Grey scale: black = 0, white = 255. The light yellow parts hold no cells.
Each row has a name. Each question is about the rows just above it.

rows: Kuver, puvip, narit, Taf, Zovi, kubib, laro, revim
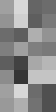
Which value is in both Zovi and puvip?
[94]
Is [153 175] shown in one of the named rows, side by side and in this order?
yes

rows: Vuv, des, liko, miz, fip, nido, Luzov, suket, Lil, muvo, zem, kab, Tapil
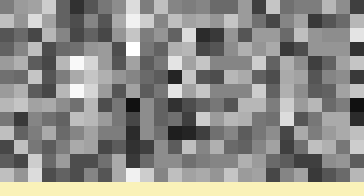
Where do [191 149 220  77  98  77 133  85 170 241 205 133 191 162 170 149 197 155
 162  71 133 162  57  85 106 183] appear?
Tapil
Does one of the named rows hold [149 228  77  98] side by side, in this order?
no
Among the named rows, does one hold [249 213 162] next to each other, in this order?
no
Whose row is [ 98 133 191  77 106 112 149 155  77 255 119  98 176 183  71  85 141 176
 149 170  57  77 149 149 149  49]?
miz
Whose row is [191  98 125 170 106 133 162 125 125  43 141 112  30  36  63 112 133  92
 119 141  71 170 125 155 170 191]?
muvo

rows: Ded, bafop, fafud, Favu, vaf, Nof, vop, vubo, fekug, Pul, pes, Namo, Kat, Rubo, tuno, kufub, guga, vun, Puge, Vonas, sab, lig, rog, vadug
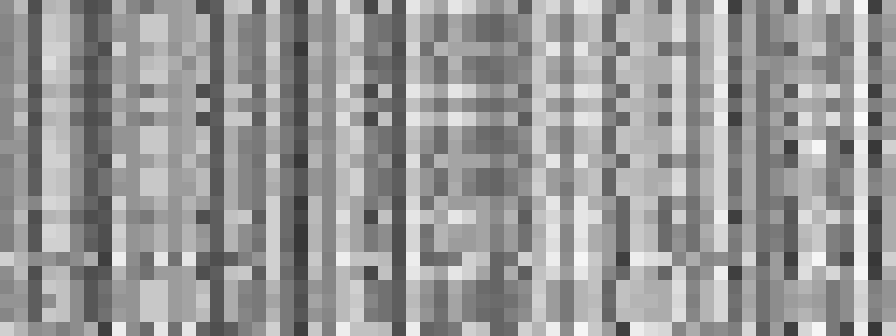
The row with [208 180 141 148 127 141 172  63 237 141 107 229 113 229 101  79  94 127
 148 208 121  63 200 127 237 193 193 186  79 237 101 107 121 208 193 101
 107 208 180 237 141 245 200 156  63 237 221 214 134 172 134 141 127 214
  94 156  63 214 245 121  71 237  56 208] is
vadug
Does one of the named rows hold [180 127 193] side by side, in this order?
no
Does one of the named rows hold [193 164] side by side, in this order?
yes
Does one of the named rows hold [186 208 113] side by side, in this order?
no
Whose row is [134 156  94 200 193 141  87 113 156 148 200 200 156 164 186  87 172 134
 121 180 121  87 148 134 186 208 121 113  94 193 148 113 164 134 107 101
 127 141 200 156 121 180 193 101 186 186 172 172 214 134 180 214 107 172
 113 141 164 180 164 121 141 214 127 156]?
bafop

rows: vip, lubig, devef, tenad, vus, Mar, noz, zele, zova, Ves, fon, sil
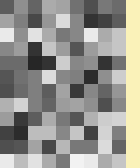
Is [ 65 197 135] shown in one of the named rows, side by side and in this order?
no
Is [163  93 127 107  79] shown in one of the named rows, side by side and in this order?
no
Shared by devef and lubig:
[135]
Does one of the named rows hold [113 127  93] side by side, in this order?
no

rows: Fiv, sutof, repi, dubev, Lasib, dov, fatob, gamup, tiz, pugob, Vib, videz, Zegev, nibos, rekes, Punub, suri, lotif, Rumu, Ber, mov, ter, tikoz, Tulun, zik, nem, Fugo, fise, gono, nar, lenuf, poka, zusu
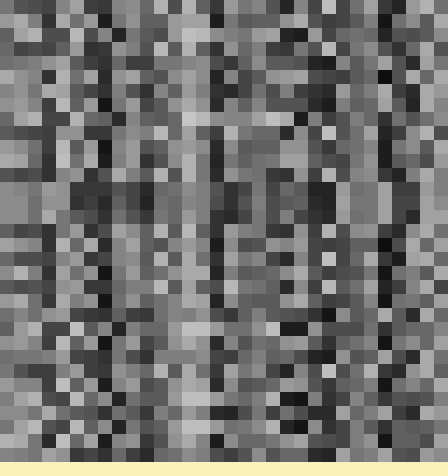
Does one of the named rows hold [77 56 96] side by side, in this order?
yes
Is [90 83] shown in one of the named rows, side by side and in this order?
yes
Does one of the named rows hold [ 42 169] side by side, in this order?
yes
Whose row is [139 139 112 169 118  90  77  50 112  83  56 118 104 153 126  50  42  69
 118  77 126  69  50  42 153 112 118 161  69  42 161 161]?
Punub

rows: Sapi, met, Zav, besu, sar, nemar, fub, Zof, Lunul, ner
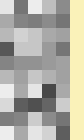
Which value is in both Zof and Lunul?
[204]
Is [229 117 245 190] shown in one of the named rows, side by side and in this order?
no
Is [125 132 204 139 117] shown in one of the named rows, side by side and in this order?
yes
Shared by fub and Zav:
[169]

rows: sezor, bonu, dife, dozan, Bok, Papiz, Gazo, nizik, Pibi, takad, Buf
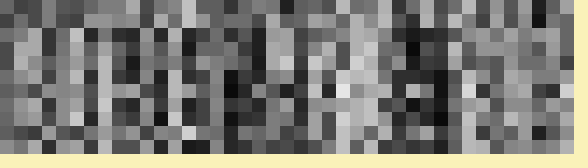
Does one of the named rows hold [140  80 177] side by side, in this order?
no
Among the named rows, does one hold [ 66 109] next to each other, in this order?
yes

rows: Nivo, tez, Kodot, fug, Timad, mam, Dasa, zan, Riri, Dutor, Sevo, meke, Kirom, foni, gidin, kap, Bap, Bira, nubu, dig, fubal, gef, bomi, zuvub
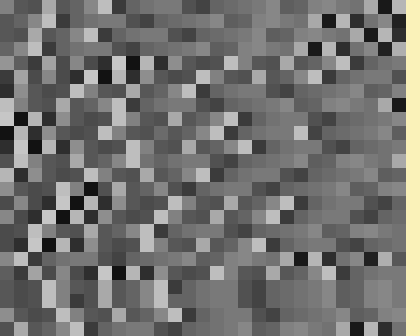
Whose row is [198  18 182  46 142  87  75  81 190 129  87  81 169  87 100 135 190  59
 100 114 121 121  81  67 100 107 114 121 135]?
Riri
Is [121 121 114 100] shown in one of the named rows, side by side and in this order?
no
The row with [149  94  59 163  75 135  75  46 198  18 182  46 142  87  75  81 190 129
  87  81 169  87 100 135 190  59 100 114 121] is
Timad
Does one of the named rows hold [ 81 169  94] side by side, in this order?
no

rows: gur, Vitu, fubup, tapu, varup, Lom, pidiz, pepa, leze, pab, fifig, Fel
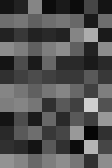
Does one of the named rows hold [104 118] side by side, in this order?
no
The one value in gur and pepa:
[133]

